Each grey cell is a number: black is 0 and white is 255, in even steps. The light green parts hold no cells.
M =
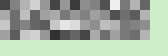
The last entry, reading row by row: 179
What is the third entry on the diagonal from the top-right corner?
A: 121
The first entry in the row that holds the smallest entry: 160
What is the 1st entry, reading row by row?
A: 69
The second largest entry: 230
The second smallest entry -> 59
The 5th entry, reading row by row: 151
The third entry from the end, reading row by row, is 121
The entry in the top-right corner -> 101
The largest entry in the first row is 239
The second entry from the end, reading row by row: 110
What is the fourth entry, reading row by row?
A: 209
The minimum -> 48
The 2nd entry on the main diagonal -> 110
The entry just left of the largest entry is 81
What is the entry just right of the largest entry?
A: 121
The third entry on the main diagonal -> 130

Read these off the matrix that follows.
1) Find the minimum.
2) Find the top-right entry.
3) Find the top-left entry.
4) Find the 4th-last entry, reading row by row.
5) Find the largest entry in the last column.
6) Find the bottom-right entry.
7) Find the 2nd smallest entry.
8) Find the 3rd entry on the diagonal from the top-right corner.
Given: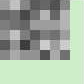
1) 61
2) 134
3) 157
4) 146
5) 204
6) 113
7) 73
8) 157

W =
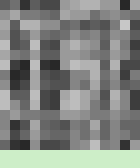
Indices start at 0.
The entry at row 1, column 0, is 142
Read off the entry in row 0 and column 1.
112
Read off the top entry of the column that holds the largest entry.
40
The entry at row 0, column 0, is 93
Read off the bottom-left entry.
102
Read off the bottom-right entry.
154
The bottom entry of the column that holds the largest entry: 50
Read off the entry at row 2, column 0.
166
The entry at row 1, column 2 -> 123
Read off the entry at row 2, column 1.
93
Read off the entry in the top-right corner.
166
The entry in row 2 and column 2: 178
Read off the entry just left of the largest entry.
123
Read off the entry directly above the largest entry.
123
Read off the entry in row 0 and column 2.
50
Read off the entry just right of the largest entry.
72
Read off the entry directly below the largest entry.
133

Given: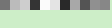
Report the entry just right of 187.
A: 206
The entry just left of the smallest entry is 228
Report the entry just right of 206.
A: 52

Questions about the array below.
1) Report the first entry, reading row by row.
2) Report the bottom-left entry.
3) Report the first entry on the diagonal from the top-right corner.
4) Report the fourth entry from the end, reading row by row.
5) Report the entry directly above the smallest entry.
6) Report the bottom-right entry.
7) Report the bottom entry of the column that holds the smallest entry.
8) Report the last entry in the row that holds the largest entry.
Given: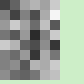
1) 66
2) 141
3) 203
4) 99
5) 108
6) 192
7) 118
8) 245

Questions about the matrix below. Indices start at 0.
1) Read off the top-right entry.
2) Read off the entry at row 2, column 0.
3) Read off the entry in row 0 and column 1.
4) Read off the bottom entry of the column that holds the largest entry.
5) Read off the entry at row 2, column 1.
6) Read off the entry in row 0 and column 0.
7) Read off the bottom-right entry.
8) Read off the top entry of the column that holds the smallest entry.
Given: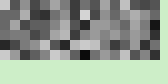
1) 84
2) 104
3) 84
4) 11
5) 164
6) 202
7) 49
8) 113

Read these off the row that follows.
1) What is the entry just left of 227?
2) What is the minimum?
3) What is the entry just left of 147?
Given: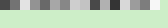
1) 115
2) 52
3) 227
